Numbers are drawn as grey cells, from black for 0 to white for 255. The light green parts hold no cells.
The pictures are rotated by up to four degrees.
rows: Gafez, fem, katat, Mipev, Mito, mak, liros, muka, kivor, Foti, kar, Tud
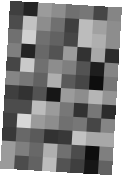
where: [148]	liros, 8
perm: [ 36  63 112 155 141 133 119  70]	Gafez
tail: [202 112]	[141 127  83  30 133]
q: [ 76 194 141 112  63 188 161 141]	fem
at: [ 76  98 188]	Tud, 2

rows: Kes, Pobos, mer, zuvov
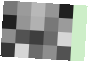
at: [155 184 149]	Kes, 2
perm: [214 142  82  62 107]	mer
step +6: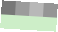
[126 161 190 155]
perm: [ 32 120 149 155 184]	Kes
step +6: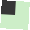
[60]
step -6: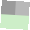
[149 178]

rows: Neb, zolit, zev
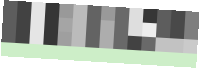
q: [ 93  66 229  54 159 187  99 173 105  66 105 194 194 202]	zev
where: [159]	zev, 5
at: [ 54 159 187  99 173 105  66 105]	zev, 4

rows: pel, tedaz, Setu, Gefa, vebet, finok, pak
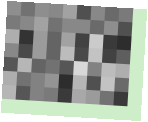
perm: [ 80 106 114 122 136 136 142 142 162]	pel
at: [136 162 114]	tedaz, 2

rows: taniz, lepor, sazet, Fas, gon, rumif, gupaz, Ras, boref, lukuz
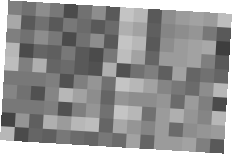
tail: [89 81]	[175  81 113 127  95 162 101 113 101]
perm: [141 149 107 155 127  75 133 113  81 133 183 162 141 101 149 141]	gupaz
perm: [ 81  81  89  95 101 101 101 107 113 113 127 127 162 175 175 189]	gon
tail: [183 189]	[101 168 149 133 155 107 141 149 155]

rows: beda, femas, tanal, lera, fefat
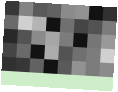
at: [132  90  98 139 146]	beda, 2
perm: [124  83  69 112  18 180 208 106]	femas
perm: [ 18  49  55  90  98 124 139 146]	fefat
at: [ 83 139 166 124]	tanal, 2

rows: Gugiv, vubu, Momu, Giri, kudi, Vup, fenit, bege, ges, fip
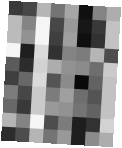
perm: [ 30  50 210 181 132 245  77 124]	ges
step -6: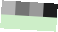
[175 110 147  24]

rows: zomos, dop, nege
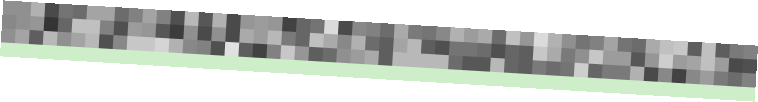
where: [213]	nege, 12
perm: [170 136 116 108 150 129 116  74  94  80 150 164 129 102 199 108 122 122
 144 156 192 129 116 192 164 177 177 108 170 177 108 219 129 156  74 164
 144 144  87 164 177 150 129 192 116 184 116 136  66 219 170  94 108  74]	zomos
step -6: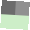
[102 138]

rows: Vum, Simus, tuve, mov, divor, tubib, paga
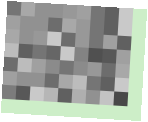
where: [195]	paga, 8
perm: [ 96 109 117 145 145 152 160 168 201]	Simus
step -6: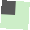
[82]
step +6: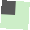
[94]
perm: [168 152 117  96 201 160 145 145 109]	Simus

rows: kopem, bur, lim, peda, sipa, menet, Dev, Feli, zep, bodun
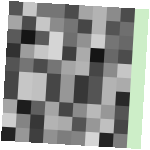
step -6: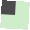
[70]
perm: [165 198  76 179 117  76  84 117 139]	kopem
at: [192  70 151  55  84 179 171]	menet, 3
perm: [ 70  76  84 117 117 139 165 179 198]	sipa

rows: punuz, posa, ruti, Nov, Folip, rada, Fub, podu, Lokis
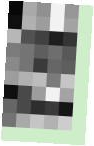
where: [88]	Nov, 5
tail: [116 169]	[197 177 205]
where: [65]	ruti, 3
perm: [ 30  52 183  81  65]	ruti
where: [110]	Nov, 4
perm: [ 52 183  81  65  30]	ruti

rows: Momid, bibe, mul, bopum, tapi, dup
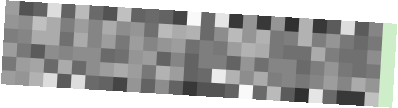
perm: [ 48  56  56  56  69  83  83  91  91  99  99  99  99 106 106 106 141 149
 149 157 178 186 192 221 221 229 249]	dup
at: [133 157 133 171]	tapi, 23
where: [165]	tapi, 3
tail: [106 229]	[ 56 149  56 149  48 178  56  91 221  91 133]
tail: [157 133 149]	[157 112 126 120 157 178 171 120 112 112 171 126 112 112 141]

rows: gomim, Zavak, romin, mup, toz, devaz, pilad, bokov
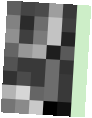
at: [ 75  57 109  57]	devaz, 2
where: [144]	romin, 1
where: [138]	bokov, 2
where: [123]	romin, 3
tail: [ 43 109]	[195  63]
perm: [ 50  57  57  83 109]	toz

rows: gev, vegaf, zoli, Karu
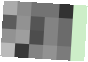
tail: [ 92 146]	[ 85 131 107]
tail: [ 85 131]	[107]
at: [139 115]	gev, 2
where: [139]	gev, 2
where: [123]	Karu, 5
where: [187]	Karu, 1

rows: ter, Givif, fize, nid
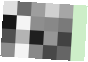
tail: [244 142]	[136 122]
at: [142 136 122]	Givif, 3
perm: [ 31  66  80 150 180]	fize
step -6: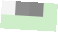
[238 136 130]

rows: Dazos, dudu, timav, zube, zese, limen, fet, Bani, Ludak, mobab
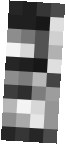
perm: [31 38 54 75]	Dazos
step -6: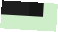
[25 25 17]
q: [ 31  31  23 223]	dudu
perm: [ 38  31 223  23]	zese
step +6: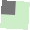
[124]
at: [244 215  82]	zube, 1
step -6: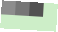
[135 112  76]

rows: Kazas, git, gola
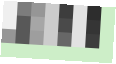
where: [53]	git, 7
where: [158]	gola, 3

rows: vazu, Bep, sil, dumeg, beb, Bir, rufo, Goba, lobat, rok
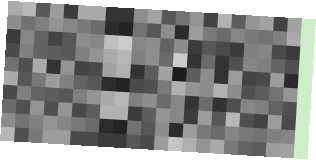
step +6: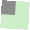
[147]
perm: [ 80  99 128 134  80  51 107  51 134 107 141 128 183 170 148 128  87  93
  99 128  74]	rufo
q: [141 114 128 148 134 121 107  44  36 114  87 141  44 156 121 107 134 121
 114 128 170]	Bep

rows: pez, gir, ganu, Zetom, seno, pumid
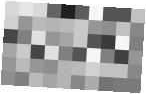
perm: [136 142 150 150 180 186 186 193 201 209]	gir
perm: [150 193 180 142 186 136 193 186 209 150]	seno
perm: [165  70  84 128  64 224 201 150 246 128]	Zetom
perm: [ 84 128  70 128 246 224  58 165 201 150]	ganu
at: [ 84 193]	pez, 9
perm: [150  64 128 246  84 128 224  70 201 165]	Zetom
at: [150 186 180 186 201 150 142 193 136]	gir, 2

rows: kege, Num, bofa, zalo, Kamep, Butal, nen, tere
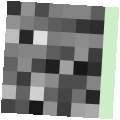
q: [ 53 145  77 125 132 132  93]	kege
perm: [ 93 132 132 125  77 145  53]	kege

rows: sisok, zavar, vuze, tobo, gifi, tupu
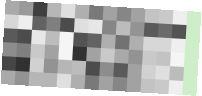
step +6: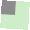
[147]
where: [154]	sisok, 2

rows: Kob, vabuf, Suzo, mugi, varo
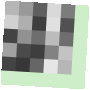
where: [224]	vabuf, 4
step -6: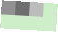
[139 104 182]
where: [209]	vabuf, 1
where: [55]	varo, 2

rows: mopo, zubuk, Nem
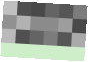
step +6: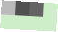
[192  86 106]
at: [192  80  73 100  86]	mopo, 1
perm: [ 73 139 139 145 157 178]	zubuk
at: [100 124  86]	Nem, 3
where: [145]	zubuk, 1
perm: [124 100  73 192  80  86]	mopo
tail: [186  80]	[100 124  86 170]

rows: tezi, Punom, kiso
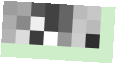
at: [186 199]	tezi, 6
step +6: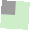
[163]
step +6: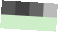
[ 93  72 107 192]
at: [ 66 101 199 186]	Punom, 4
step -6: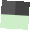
[81 60]
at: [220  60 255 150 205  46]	kiso, 2
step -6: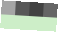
[159  81  60  95]

